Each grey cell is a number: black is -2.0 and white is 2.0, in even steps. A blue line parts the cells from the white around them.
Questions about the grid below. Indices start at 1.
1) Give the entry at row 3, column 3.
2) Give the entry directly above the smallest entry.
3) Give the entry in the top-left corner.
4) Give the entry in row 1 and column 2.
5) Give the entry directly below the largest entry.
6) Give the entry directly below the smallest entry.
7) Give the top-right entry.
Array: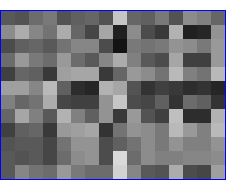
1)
-0.4
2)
-1.5
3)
-0.6
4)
-0.7
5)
1.3
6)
0.7
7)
-0.4

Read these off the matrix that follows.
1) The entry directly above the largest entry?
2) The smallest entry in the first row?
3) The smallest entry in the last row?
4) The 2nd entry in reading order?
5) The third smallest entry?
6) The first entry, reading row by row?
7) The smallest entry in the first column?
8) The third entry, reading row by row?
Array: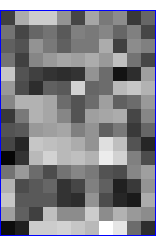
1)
0.2
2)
-1.1
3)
-1.8
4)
0.7
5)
-1.7
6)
-1.0
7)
-1.9
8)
1.2

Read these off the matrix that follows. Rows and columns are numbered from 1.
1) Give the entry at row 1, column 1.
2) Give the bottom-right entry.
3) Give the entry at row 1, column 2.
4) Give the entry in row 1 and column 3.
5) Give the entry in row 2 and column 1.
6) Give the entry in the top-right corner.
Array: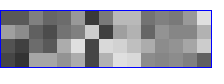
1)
-0.6
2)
-0.5
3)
-0.6
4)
0.0
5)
0.5
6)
1.5

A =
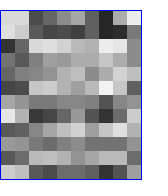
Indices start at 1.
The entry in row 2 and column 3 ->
-0.6
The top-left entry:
1.4
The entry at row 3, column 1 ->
-1.2
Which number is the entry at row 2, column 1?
1.5
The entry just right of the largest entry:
1.1
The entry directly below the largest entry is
-0.7
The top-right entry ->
1.7
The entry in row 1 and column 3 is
-0.8
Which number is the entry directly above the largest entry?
0.7
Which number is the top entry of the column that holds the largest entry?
-1.4
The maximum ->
1.8
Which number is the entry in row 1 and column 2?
1.4
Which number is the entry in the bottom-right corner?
0.5

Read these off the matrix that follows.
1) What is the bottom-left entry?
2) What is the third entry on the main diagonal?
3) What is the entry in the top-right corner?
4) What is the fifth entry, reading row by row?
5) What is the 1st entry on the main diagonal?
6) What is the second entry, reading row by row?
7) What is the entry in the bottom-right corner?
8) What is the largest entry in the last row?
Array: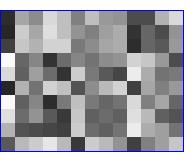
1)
-0.6
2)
0.8
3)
1.4
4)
1.0
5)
-1.3
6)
0.6
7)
1.1
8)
1.6

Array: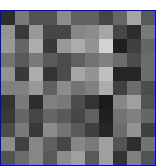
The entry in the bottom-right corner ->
-0.7
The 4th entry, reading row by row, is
-0.7
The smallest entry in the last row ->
-1.2
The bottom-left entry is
-0.7
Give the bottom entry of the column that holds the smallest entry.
0.5
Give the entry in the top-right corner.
-0.6
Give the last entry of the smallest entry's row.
-0.7
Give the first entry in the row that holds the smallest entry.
-1.2
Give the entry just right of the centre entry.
0.0
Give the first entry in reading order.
-1.3
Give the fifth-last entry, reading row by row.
-0.6
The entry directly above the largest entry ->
0.6
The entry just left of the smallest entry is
-1.2
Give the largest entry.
1.3
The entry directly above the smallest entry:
0.7
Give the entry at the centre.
-0.2
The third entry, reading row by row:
-0.7
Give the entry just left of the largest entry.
0.3
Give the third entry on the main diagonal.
0.7
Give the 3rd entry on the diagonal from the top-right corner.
-1.5
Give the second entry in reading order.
-0.1
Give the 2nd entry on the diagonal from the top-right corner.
-1.3
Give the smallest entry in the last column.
-1.0
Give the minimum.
-1.6
